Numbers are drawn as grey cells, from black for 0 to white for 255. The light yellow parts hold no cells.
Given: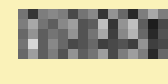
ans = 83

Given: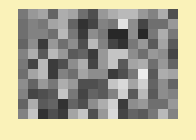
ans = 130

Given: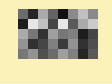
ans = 70

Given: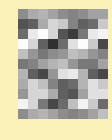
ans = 224

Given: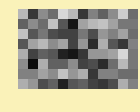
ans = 119

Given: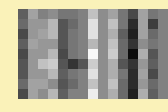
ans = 129

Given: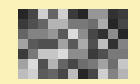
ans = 121

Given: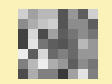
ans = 151
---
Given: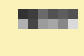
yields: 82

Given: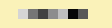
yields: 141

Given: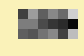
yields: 136

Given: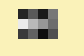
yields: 119

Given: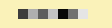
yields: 195

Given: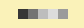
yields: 220
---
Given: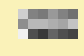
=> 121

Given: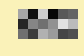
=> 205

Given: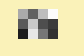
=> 189

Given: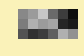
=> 198

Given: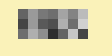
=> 120

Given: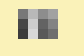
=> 141

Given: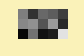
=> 104
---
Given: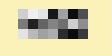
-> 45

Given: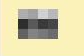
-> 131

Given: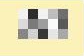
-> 55

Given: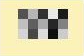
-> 221

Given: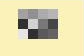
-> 49

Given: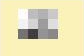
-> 63
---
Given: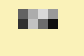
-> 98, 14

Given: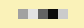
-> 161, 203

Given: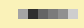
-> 164, 206

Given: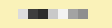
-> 220, 143

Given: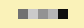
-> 113, 14

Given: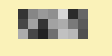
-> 52, 80

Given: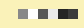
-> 136, 59

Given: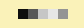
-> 14, 148

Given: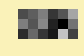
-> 76, 65
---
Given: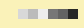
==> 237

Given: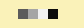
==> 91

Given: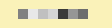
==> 212

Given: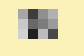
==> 209

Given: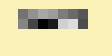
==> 26

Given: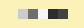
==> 109

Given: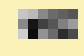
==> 146
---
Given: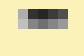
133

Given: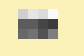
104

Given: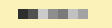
142

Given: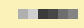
59

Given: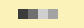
60

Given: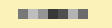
56

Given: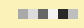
102
